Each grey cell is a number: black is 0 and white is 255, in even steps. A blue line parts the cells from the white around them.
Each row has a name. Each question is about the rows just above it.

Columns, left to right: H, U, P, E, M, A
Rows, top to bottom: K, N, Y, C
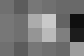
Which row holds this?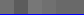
K
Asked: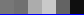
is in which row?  N

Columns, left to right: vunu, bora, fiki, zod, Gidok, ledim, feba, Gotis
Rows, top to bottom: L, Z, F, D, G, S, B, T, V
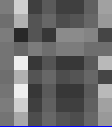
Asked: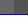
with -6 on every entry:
[97 78]
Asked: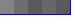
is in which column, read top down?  feba
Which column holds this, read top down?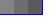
feba
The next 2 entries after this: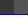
[55 55]
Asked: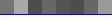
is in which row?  V
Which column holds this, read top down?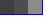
Gidok

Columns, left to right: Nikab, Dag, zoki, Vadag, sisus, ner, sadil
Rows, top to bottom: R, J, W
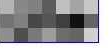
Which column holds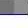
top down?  Nikab
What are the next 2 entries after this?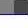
[86 63]
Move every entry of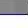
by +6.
[142 135]

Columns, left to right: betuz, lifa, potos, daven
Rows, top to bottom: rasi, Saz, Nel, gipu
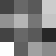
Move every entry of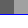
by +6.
[102 167]
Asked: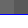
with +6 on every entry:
[110  95]
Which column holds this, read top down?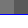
potos
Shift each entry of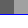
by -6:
[ 90 155]
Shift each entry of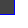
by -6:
[61]
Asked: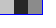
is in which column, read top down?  daven

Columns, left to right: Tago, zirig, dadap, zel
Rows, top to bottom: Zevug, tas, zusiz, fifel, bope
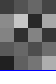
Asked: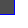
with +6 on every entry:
[83]
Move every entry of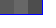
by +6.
[ 95 109  83]
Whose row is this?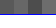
fifel
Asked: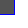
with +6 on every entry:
[89]
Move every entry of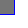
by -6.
[111]
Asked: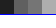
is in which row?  bope

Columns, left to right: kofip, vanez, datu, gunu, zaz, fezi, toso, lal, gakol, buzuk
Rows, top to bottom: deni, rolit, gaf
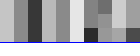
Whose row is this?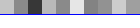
rolit
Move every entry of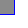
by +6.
[144]
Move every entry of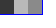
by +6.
[ 61 191 144]

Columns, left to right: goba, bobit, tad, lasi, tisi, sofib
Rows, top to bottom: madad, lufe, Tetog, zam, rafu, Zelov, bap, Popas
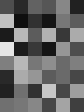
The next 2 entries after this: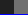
[ 49 199]
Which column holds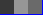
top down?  tisi

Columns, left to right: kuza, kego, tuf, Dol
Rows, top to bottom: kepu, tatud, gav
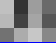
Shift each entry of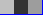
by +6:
[198  57 163]
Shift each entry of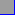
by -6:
[151]
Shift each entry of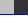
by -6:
[186  45]
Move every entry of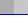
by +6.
[178 205]
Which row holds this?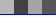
tatud

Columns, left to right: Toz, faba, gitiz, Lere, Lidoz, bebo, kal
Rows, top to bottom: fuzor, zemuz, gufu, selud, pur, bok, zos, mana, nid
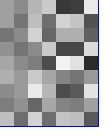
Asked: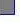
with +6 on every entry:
[131]
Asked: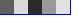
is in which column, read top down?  kal
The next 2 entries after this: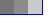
[70 70]
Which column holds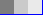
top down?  gitiz

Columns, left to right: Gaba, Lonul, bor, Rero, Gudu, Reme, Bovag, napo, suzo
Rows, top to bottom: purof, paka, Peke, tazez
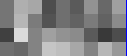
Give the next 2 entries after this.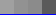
[57 77]
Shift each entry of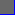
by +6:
[110]
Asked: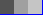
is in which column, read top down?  Rero
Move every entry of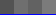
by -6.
[ 77 105  92 117]
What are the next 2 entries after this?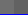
[123  98]
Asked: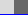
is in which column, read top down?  Lonul

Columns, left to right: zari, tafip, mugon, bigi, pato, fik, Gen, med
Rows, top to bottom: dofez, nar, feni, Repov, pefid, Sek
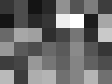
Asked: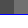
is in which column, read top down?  med
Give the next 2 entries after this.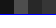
[238 254]

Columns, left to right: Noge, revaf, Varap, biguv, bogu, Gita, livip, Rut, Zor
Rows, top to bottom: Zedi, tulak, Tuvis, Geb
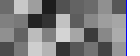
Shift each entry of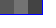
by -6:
[ 81 109  61]
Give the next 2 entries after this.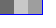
[29 81]
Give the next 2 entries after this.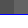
[107 144]
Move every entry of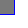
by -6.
[115]

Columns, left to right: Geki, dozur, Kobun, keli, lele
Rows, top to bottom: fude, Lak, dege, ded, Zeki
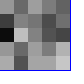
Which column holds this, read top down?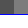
keli
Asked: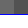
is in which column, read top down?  dozur

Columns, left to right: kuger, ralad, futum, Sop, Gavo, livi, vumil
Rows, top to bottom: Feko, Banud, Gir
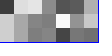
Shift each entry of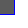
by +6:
[97]
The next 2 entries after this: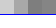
[ 69 119]
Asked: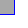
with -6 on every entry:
[162]
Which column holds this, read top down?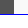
Gavo
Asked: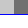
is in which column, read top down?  vumil

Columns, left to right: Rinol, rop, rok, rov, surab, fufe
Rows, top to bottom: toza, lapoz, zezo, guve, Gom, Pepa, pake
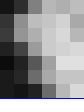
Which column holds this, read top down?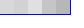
surab
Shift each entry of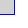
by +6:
[216]

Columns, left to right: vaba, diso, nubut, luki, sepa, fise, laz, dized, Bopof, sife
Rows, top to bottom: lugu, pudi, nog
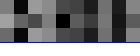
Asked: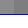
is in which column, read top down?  luki
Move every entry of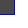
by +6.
[79]
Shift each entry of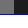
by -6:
[107  22]
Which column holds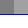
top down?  vaba
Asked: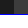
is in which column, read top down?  laz
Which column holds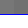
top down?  dized
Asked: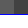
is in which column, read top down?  fise

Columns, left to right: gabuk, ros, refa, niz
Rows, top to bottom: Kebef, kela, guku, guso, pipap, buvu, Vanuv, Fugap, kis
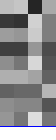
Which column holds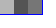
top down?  niz
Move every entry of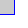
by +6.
[209]
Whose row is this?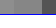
Fugap
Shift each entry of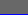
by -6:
[98 98]
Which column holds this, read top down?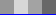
refa
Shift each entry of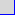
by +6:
[221]
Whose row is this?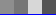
pipap

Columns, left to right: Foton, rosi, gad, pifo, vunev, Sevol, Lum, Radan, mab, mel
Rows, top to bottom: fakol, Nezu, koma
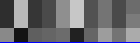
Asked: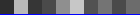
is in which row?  fakol
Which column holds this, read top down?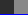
Foton
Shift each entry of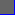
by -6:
[95]
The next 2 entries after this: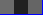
[157 116]

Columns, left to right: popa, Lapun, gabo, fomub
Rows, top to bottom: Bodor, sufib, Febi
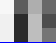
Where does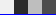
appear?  sufib
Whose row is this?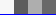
Bodor
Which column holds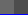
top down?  fomub
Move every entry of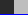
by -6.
[ 37 184]
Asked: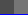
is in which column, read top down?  fomub

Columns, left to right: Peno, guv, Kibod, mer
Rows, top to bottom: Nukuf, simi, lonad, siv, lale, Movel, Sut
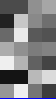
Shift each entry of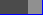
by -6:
[ 69  69 138]
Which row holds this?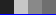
simi

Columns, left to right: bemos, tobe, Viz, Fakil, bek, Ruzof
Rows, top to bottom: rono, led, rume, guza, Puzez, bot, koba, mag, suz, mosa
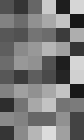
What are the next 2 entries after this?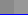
[182 160]
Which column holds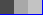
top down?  Fakil
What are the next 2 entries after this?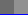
[168 195]
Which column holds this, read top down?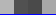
Fakil
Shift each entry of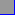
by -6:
[146]
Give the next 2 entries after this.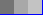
[116 123]
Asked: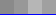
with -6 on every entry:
[132 146 176 154]

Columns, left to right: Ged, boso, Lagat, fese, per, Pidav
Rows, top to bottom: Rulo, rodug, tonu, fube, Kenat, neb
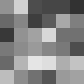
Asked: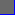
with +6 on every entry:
[111]
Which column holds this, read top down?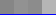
boso

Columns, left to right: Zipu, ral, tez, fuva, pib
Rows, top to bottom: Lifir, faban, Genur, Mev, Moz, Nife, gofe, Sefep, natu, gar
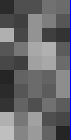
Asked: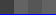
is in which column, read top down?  ral
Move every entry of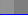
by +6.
[153 132]
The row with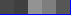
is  faban
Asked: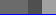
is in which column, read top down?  tez
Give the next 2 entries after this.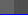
[113  92]

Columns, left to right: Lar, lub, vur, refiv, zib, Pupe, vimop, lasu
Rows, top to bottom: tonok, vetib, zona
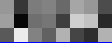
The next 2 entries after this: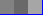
[151  76]
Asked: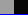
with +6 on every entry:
[165  13]
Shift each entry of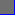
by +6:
[117]
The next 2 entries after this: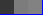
[105 166]
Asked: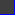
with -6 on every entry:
[56]

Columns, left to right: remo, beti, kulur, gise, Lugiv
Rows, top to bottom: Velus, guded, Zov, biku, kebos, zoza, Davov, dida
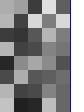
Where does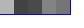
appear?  biku
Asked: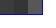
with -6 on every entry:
[54 47 81]
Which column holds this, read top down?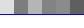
gise
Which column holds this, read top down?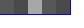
kulur

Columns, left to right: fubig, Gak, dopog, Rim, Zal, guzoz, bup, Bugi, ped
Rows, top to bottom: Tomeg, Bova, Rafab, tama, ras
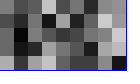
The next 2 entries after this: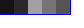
[ 27 167]
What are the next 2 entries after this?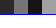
[33 98]
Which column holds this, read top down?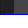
guzoz
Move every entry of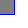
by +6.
[131]
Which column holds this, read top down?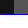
Rim
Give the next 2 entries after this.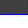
[138  20]
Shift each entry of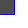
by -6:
[71]

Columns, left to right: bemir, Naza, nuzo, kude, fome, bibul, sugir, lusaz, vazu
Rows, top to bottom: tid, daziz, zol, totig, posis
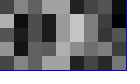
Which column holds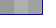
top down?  fome
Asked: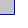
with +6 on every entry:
[202]
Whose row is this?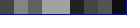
tid
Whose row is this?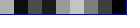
daziz
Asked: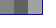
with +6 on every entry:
[138 103 168]

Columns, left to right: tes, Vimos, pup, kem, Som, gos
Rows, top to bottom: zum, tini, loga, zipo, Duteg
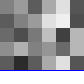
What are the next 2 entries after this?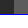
[170 224]
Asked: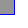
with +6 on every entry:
[155]
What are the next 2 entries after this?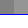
[106 183]
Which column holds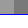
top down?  pup
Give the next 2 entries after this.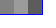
[170 224]
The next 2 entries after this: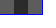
[170 224]

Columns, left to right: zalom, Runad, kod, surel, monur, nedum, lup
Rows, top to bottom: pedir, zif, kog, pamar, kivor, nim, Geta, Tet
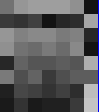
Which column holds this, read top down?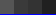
surel
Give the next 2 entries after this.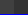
[64 45]
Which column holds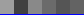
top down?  kod
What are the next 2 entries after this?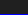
[ 58 196]
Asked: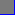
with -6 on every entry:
[116]
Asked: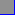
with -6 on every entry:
[138]

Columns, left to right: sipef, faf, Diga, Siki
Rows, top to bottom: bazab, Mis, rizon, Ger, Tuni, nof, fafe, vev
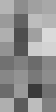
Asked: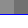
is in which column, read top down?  Siki
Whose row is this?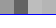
Mis

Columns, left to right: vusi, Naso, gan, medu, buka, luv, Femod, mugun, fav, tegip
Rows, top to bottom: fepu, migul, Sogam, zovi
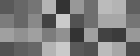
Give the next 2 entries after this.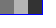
[152 111]
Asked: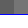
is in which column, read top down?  tegip
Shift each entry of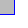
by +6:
[193]
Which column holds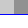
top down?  buka
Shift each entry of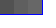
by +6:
[ 88 101 109]
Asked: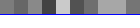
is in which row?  migul
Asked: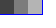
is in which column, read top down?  medu

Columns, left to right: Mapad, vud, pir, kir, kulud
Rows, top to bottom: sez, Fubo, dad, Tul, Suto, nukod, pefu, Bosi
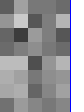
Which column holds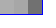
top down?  Mapad
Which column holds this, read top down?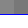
kir
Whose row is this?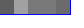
sez

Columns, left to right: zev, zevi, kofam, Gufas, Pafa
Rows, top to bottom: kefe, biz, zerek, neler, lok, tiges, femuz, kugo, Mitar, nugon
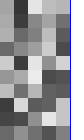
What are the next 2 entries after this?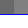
[189  91]
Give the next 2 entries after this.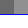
[112  83]
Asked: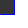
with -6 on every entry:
[47]
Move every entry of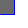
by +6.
[111]
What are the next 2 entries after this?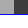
[136 164]
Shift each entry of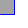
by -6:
[158]

